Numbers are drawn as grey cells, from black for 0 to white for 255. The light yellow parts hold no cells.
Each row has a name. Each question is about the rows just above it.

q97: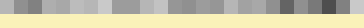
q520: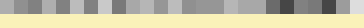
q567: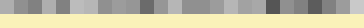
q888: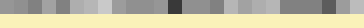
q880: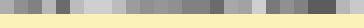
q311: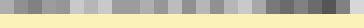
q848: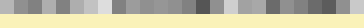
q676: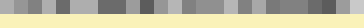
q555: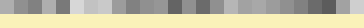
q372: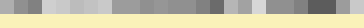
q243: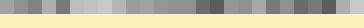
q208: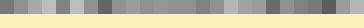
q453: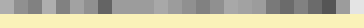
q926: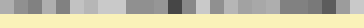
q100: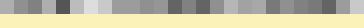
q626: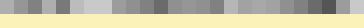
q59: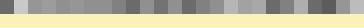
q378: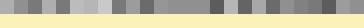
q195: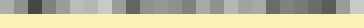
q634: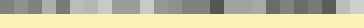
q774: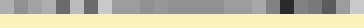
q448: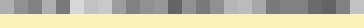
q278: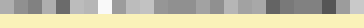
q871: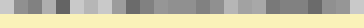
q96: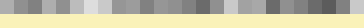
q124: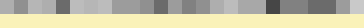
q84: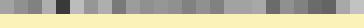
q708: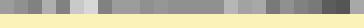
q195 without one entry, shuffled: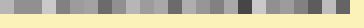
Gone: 121
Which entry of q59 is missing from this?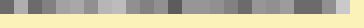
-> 115
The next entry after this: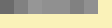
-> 182
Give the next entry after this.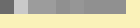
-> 144
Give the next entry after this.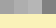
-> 129
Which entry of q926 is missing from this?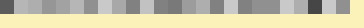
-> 136

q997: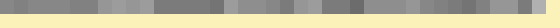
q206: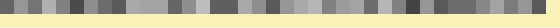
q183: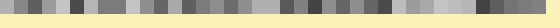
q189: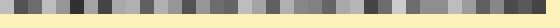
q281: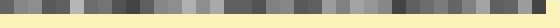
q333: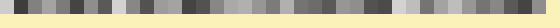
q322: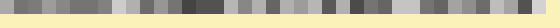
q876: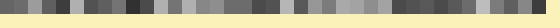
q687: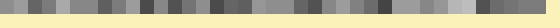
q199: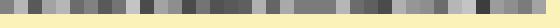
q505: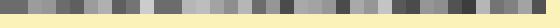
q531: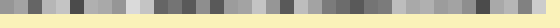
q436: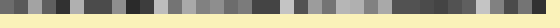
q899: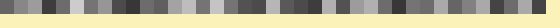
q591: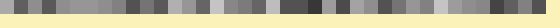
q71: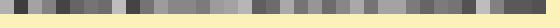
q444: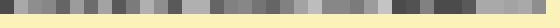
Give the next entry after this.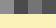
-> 89
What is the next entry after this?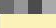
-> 163

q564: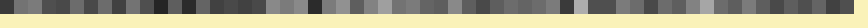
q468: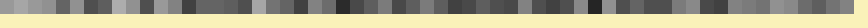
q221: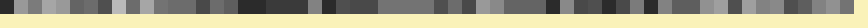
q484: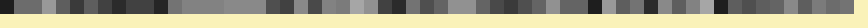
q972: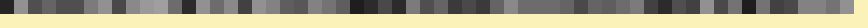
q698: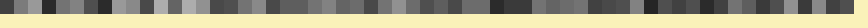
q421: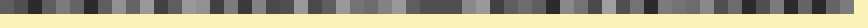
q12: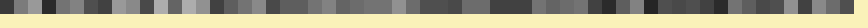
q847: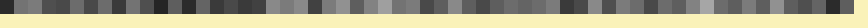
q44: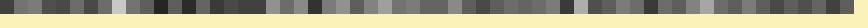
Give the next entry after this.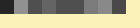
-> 65
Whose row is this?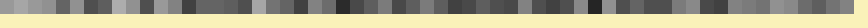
q468
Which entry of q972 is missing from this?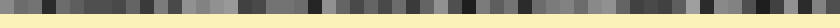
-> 87
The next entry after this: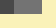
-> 115
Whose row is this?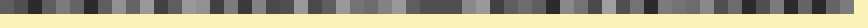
q421
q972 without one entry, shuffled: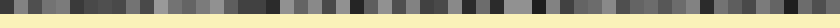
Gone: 159
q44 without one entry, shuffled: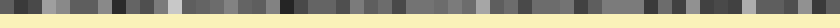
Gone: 50

